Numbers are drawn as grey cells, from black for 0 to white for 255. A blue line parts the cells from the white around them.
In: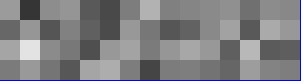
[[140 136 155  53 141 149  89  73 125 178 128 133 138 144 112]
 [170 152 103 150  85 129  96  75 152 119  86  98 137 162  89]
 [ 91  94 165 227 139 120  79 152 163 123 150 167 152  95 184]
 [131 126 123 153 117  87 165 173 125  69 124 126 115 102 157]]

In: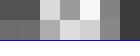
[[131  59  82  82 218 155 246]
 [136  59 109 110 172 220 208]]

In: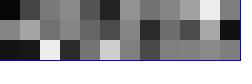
[[236 126   6  68 122 137  84  35 146 114 133 162]
 [168  17 133 164 113 133 102  75 133  42 110  76]
 [138 126  20  23 238  43 117 207 127  73 127 129]]

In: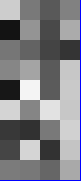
[[ 89 129 205 121]
 [ 73 171  19 148]
 [ 68  52 118  99]
 [ 90 199 134 164]
 [ 91 201  23 244]
 [226 199 212 133]
 [121 209  56  49]
 [ 50 196  69 213]
 [102 169 123 120]]

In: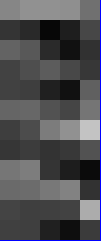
[[143 112 134 145 145]
 [ 30  71  52  41   7]
 [ 17  49  99  88  42]
 [ 72  55  66  78  92]
 [ 17  96  65  62  32]
 [ 69 117 101 103  82]
 [145 195  62  76 124]
 [ 56  82  54  60  51]
 [ 29  11 118 125  52]
 [130  50 106 108 120]
 [ 66 172  68  63  64]
 [ 14  59  64  63  32]]

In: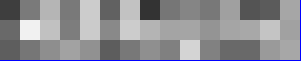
[[ 91 166  62 122 181 121 204  97 194  51 118 133 120 160  84]
 [196 161 105 241 193 125 203 137 204 180 164 165 148 165 168]
 [154 167  94 118 142 162 145  93 120 143 128 212 129 105 105]]

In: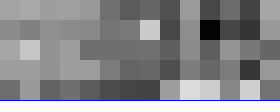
[[ 67 166 164 169 158 159 152 112  91 102  80 154  71 107]
 [ 52 153 140 129 143 139 136 116 122 203  71 141   4  70]
 [120 102 166 197 147 158 110 111 111 112  95 139  94 148]
 [ 54 152 158 157 146 158 157 123 100 104  78 124 103 124]
 [207 114 110 153  99 111  91  76  69  67 157 219 205 134]]

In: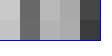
[[169  69 201 104 185]
 [172  59 195 106 179]]
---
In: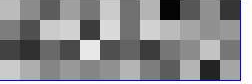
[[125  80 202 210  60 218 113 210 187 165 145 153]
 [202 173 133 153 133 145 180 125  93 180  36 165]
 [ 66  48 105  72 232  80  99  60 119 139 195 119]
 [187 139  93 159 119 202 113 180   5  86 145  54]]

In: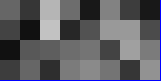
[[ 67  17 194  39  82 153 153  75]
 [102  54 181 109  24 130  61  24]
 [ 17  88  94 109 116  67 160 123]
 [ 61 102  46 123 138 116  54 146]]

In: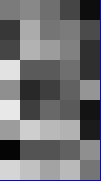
[[156 206 185 178  27]
 [213 193 163 185 117]
 [ 69 178 156 129  47]
 [ 55 171 117 123  75]
 [123 136 111  69  13]
 [232  62 104  90  19]
 [226  90  90 111  47]
 [  5  83  83  97 143]
 [143  40  62  97 149]]

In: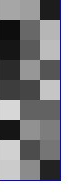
[[ 61  69 197]
 [ 21  90 189]
 [ 13 104 182]
 [ 21 145 125]
 [209  76 117]
 [215  98  98]
 [ 42 151  84]
 [203 139  34]
 [166 159  28]]

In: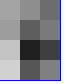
[[209  86 128]
 [157  94 122]
 [164 142 109]
 [195  32  63]]

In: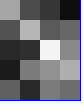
[[ 41  47 244 137]
 [ 27 123 145 174]
 [ 96  41 123 109]
 [ 82 182  90 103]
 [166  76  54  14]]

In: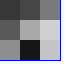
[[ 89 169 208]
 [142  22 196]
 [ 55  70 122]]

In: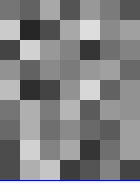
[[ 76 175 197  60  84 131  68]
 [117  98 168  84 152 123  84]
 [ 68 209 152 131  53 111 131]
 [146  98 138 123 152 160 105]
 [ 76 209 131 168  53 111 160]
 [117 175 123 181  91 152 146]
 [105 175 111 138 105  91 160]
 [203  38  76 168 221 138 160]
 [189  46  68 146 215  98 146]]

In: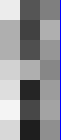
[[175  65 175]
 [244  71 163]
 [222  37 156]
 [175  79 150]
 [216  30 143]
 [210 175 135]
 [236  85 127]]
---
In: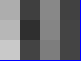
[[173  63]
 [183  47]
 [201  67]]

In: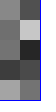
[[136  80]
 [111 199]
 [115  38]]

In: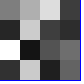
[[126 175]
 [ 38 204]
 [255  20]]

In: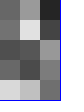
[[103 154]
 [114 225]
 [ 79  86]]

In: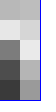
[[184 189]
 [231 214]
 [124 234]]

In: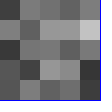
[[ 63 123]
 [127  96]
 [ 57 117]]

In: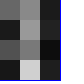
[[103 137]
 [ 26 153]
 [ 81 121]]

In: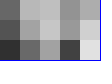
[[103 184]
 [ 83 163]
 [ 48 105]]

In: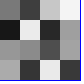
[[121  62]
 [ 23 235]
 [151 139]]
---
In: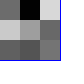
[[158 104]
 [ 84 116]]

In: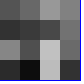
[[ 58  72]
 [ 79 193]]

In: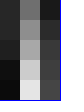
[[142  43]
 [168  57]]

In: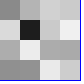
[[ 29 202]
 [236 172]]

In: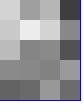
[[236 211]
 [133 138]]

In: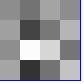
[[ 68 120]
 [252 214]]
